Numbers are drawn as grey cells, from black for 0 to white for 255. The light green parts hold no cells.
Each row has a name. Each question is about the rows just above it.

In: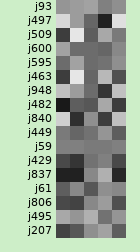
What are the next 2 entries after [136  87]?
[143 136]
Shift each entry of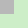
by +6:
[190]
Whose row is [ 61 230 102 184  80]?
j463
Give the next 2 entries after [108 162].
[108 114]
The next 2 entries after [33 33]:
[136 176]

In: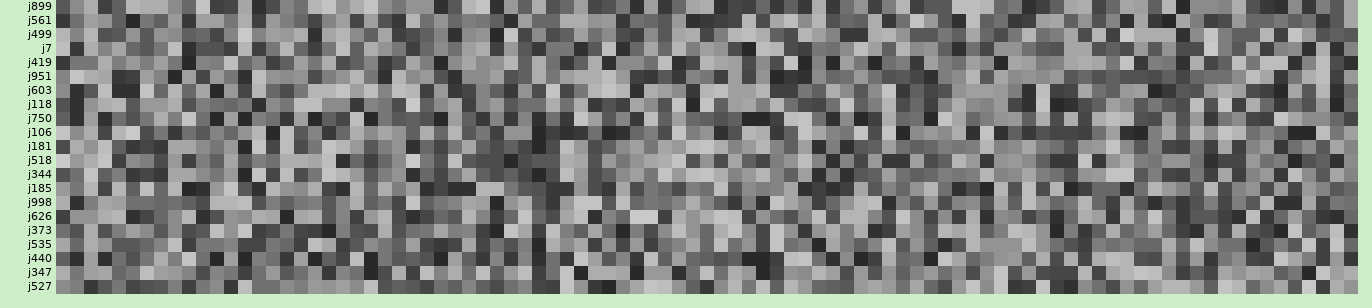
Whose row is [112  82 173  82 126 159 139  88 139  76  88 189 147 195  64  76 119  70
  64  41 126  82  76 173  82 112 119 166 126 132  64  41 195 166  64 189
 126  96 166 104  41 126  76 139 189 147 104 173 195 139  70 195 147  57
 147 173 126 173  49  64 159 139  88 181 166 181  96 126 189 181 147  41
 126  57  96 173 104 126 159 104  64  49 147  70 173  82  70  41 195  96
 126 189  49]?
j373
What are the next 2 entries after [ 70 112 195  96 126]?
[181  76]
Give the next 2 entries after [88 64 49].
[189  57]
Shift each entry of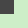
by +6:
[76]

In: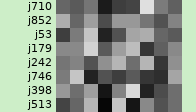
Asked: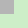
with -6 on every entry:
[175]
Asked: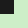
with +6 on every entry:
[33]
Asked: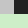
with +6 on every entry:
[203  40]
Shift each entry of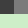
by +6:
[ 68 129]
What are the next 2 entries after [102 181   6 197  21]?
[137  82]
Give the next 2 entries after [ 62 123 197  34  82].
[165 173]

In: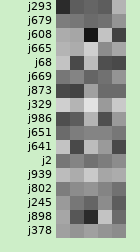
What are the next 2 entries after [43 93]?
[101  93]
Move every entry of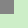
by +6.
[138]
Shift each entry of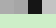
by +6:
[178 172  27 201]
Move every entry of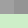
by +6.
[166 154]
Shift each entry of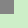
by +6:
[138]
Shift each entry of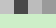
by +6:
[201  79 194 160]
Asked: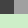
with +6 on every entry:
[ 72 166]

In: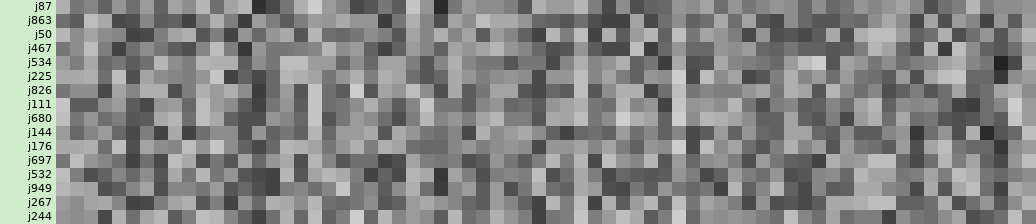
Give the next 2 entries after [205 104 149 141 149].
[141 126]
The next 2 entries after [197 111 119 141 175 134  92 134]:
[197 119]
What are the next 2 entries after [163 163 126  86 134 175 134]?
[119 119]
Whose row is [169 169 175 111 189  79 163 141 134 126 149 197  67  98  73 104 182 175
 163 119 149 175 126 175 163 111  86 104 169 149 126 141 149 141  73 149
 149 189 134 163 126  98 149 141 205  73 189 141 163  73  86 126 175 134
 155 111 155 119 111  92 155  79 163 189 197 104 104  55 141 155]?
j225
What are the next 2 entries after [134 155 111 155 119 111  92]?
[155  79]

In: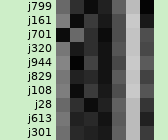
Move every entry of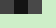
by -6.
[60 13 66]
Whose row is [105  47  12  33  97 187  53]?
j28
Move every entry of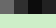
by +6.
[111  53  18  39]
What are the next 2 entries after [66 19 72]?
[201  91]
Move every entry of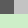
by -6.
[ 85 189]

